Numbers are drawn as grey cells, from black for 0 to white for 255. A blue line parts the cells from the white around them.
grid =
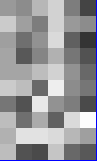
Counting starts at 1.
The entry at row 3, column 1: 159
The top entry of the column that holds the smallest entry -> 68
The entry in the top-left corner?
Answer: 153
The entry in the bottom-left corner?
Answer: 189
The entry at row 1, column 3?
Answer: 183
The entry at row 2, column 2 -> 159
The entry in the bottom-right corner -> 88
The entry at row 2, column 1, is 203
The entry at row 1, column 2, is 140
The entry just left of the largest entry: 218
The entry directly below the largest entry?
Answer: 159
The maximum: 253
